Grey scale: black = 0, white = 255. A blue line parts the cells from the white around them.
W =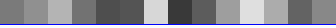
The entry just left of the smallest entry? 215
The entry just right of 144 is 180

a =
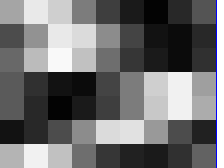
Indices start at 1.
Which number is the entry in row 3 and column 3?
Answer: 249
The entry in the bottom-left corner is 180
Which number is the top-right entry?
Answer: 84
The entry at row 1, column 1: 165
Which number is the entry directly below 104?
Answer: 90
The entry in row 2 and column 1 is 76
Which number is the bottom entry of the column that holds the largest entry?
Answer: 193
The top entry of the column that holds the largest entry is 207
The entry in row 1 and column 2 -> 233
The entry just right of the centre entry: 124
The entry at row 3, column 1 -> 104
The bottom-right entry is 98
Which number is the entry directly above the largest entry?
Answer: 233

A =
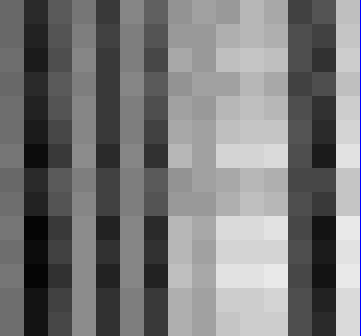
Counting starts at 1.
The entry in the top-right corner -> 191
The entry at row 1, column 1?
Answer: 104
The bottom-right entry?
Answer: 218
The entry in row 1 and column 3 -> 90
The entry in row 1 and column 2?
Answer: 42
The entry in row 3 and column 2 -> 27
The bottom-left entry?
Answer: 110
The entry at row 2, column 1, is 104
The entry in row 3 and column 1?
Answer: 110

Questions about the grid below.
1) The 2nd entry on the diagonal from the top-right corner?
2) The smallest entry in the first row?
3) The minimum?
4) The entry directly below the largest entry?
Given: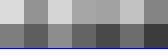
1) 109
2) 132
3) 60
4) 125

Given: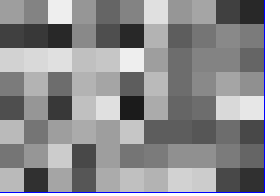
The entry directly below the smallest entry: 198
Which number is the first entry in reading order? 158
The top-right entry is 40
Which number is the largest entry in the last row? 210
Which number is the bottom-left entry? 186
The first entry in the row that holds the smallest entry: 78
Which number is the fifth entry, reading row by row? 101
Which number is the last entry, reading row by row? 48
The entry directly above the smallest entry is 93
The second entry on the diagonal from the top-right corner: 137
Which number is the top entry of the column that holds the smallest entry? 131
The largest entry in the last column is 231
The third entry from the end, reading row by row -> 204
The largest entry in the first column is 210
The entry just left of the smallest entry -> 224
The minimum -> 27

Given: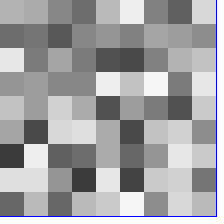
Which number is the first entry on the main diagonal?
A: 179
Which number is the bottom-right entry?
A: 186
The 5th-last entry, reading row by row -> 202
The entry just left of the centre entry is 171
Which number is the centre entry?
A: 81
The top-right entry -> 216
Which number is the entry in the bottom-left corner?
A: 103
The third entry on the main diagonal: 165
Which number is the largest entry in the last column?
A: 231
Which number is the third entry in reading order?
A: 135
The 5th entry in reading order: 186
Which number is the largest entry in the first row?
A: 238

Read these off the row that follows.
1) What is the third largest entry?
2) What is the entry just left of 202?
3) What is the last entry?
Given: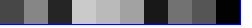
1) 162
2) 37
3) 2

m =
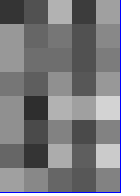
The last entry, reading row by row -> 130
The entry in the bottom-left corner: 160
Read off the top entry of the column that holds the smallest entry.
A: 81
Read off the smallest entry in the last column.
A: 124
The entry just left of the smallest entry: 144
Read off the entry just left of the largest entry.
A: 160
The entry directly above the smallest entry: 94
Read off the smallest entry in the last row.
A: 87
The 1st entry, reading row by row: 52
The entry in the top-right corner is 160
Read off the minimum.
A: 46

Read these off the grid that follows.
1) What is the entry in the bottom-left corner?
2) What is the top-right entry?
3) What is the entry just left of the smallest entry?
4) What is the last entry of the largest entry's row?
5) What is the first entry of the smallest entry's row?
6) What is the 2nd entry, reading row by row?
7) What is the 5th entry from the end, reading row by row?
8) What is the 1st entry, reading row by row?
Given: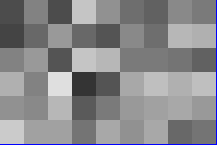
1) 203
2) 122
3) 223
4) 191
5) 176
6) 130
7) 168
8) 76

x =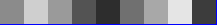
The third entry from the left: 154
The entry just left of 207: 139
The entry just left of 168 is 112

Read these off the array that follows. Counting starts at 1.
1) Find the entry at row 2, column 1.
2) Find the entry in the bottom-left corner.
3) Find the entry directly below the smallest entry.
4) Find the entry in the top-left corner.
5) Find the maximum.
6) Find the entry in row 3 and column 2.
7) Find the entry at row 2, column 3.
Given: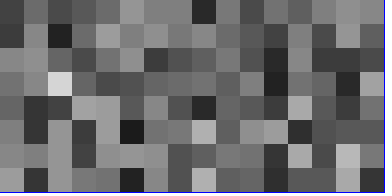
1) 60
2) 156
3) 149
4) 66
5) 213
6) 143
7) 34

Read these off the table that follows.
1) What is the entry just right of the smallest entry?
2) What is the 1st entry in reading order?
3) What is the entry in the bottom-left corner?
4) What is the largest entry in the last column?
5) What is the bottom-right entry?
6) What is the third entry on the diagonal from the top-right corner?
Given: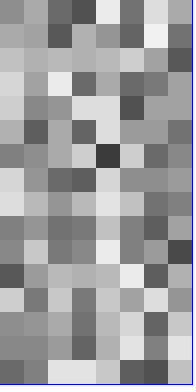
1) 206
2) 142
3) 106
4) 227
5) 193
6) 206

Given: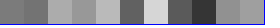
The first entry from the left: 123
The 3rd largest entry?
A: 172
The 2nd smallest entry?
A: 90

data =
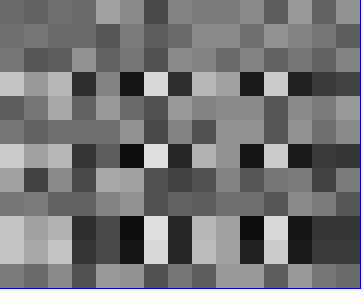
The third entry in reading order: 111
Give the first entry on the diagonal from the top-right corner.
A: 146
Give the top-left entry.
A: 105
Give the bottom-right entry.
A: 105
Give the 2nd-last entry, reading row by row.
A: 118
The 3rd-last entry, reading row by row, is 154
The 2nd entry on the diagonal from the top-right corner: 118
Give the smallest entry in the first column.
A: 92
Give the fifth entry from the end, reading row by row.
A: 154
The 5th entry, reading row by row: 161
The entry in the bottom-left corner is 124
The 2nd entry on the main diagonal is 118
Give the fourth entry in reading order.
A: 105
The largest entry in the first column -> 202
